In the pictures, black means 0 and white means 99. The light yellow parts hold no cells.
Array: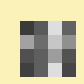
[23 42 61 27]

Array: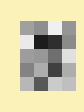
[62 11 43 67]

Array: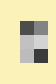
[30 82]

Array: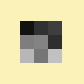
[ 7 51 75]

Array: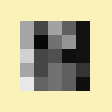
[64  3 31 37  6]

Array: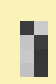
[23 24]

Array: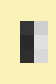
[21 87]

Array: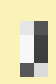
[89 25]
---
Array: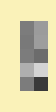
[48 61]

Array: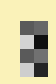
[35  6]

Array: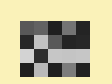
[34 75 77 48]

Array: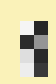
[95 58]

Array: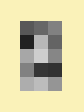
[34 71 52]

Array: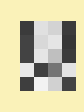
[23 84 74 88]
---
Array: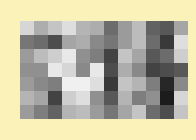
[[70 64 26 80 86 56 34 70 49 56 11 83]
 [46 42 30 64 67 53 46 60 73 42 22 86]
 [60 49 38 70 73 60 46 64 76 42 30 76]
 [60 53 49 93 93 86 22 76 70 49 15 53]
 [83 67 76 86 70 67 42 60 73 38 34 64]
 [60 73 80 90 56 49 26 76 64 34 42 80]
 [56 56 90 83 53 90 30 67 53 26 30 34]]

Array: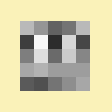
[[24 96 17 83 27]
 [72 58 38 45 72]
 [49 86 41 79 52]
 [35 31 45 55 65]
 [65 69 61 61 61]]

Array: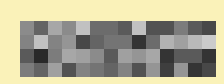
[[35 16 48 65 62 54 35 62 58 65 20 35 35 20]
 [51 75 51 58 28 39 45 45 20 42 69 62 72 79]
 [48 39 62 32 51 45 39 51 32 58 24 58 20 28]
 [54 39 65 54 75 42 42 35 75 32 32 48 35 28]]

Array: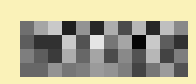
[[36 19 19 78 32 89 46 64  2 78 36 19]
 [49 36 23 67 40 64 29 53 32 71 26 49]
 [40 40 57 46 49 60 57 49 26 46 60 32]
 [43 64 78 12 57 15 67 29 71 15 74 53]]

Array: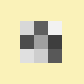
[[30 62 24]
 [87 80 34]
 [84 37 94]]

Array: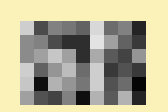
[[62 32 26 50  6 69 35 69 14]
 [54 50 29 18 18 88 62 38 22]
 [80 29 50 46 38 84 42 50 14]
 [80 38 58 73 42 80 22 32 22]
 [77  6 69 58 46 80 32 42  2]
 [54 62 77 62 18 66 35 26 58]]

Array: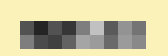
[[49 29 25 38 64 60 41 60 53]
 [32 14 32 21 49 75 35 57 45]]

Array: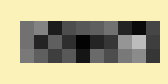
[[44 51 11 30 34 37 44 14  4 27]
 [47 37 24 34  8 41 30 47 54 21]
 [44 14 37 18  1 14 21 58 73 24]]
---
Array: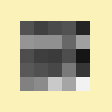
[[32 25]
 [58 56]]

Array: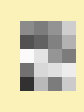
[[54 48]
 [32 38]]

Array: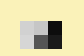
[[81 77]
 [83 33]]

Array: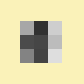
[[65 19]
 [29 27]]

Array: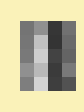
[[45 56]
 [46 75]]

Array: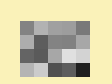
[[51 69]
 [67 36]]

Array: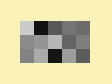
[[79  7]
 [54 58]]

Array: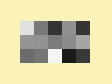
[[87 47]
 [58 57]]
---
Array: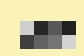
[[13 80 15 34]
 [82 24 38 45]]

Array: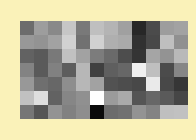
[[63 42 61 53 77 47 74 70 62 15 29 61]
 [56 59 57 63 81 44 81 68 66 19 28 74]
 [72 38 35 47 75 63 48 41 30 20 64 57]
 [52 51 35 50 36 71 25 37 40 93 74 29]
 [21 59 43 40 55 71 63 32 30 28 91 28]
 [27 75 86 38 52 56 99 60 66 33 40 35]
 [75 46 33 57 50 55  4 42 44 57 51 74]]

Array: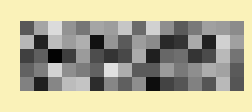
[[54 34 64 85 57 46 64 61 77 41 81 55 35 47 62 60]
 [62 71 13 73 61 68  7 58 35 61 54 16 20 66 13 81]
 [45 25 37  1 24 60 30 20 28 66 12 40 43 20 29 72]
 [35 38 49 82 55 48 38 87 67 35 35 60 47 55 67 63]
 [33 50 12 52 73 76 17 52 37 55  5 26 33 50 33 72]]

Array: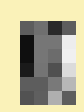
[[36 36 43 16]
 [92  6 46 46]
 [93  6 46 42]
 [85 10 45 31]
 [71 36 36 47]
 [36 32 37 68]]

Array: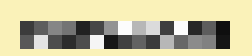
[[ 6 23 36 52 45 13 27 57 98 71 85 24 98 15 36]
 [ 8 34 88 30 17 30 95  9 25 38 23 71 40 54 50]]

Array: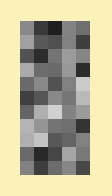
[[43 53 22 12 51]
 [24 62 34 31 50]
 [52 32 17 45 60]
 [17 66 42 41 59]
 [79 41 53 32 50]
 [72 25 33 53 46]
 [60 39 68 81 51]
 [20 70 58 45 43]
 [50 68 76 34 39]
 [47 41 16 27 64]
 [28 50 24 42 52]]

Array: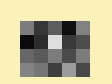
[[50 48 21 36  6]
 [30  4 17 86 22]
 [48 40 35 48 29]
 [28 51 46 24 60]]

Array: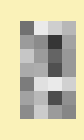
[[71 44 91 80]
 [63 60 54 21]
 [59 77 60 39]
 [59 66 67 31]
 [81 48 87 91]
 [56 63 72 30]
 [52 54 79 60]]
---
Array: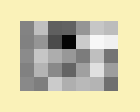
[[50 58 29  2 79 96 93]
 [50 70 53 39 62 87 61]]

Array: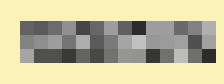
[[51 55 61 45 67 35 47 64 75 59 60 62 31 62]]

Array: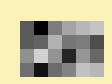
[[35 38 69 46 48 30]
 [43  7 42 51 75 71]]

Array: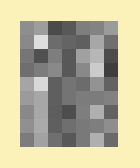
[[53 86 42 39 37 65 43]
 [43 48 53 34 53 79 24]
 [60 65 37 45 48 48 50]
 [56 66 37 43 47 49 55]]

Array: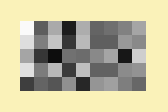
[[86 49 76 21 72 37 37 59 53]
 [87 48 72 23 74 38 38 54 57]]

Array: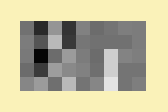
[[48 33 72 22 46 44 44 44 48]
 [42 23 61 53 50 43 80 45 45]]
